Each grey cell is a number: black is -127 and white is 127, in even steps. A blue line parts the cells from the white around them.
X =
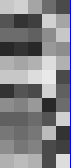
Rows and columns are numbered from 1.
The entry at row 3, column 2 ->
-19
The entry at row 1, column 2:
81
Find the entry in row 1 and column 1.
71
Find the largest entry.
105
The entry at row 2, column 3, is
-64
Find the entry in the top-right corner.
-53
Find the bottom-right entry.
93
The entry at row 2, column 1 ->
-43
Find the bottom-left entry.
49
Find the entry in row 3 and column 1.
-19
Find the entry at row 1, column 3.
37

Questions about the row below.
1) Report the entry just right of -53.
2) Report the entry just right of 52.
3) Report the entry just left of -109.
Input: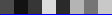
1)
-109
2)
-10
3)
-53

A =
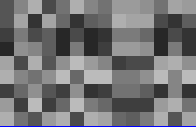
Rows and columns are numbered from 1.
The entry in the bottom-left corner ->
47
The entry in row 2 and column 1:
-42
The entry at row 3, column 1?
-65
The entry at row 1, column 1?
-42
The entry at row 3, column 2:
-4
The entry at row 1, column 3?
47
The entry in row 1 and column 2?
5
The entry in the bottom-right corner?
36
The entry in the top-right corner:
27
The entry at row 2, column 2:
36

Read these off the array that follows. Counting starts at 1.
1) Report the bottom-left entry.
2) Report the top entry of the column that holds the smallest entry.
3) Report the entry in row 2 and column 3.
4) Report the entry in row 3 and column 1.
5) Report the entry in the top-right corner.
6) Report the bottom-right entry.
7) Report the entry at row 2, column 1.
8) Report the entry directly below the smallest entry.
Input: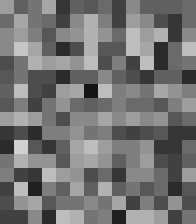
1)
-62
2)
-40
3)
-11
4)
9
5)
-21
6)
-11
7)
-21
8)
-31

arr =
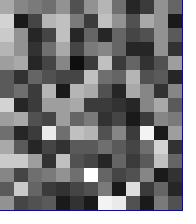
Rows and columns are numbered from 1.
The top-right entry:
-26
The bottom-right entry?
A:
-46
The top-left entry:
41
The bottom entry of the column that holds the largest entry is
-101
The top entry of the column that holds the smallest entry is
-46
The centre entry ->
-68
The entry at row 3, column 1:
74
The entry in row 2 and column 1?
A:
83
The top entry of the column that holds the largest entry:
18
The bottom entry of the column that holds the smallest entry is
-77
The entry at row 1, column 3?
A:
-5
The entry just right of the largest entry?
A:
-26
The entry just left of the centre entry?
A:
41
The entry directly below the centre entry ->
-5
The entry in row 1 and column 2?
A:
6
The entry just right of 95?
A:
-68
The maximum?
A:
126
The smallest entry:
-112
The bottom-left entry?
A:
18
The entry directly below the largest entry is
-46
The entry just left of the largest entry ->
-16
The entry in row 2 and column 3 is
-58
